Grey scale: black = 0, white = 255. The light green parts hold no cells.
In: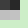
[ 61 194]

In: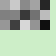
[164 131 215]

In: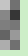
[196  54]

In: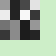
[155  35  28  36]

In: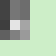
[ 66 118 165]

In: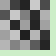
[165 200 159 182  37]

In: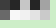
[ 61 248]
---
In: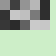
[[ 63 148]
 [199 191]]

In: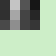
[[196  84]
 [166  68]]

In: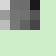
[[111 109]
 [117 113]]

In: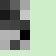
[[ 94 165]
 [ 53 198]]

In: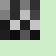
[[ 42 120]
 [ 42 189]]

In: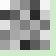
[[183 138]
 [ 95 188]]
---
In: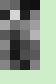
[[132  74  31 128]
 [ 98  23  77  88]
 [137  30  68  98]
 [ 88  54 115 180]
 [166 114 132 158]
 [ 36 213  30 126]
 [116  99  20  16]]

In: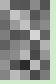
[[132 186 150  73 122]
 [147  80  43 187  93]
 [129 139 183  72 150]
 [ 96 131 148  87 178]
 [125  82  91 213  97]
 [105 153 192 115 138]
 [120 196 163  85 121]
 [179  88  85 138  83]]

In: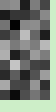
[[ 61  11  78 117  79]
 [168  70  67 149  47]
 [ 41  93  33  82 157]
 [ 73 196 110  66  61]
 [175  30  73 155 125]
 [165 122 147 125 184]
 [ 59  94 188 102  29]
 [116   3 137 141  94]
 [ 27  54  53  78 137]
 [134 142  29 125  69]]

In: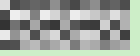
[[ 76  80 171 186 145 169 194 123 181 170 128 158 172]
 [233 147 197  78 185 216  81 171 214 208  72 197  63]
 [ 51 114  71 167  73  56 171  85  63  59 208  75 178]
 [ 74 238 221 128 236 212 155 236 218 200 171 222 176]
 [221  75  90 101  94 143  94  72 117 142  88  99  77]]

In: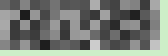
[[133  89 149  79  30  89 100  89  48 204  97  71  82 147  83 194]
 [158  59  76  60 109 138  55 152 157 106  67 109  47  75  94 141]
 [169  56 149  53  93 154  61 154  63 159  72  42 138 146  57 127]
 [165 154  28 150  71 118 155 156  75  56 161  71  58  33  90 132]
 [107  83 131  79  90 115  83  87  82 173  79  67 139 130  60 168]]

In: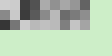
[[ 54 118 204 185 192 186 127 196 164]
 [137 201  60  90 138 185 108 123 142]
 [207 204  63  82 171 145 167 150  99]]

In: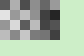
[[188 137 198 123 117  64]
 [150 217  92 187  68  83]
 [227 153 191 145  64  37]
 [ 91 175  77 142 103 154]]

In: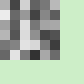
[[103 227 123  50 168 107]
 [119 131 226 215 123  61]
 [182  85 219 144  70  82]
 [161  94 222 119 164 168]
 [236 105 152  67 135  93]
 [178  69 209  98 120 185]]

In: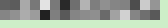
[[133 145 172 156  33 127  89 133 140 143 106 162 209 133 111  89]
 [ 97  92 169 120 227 121  41 111 179 126 144 133 130  77 203 149]]
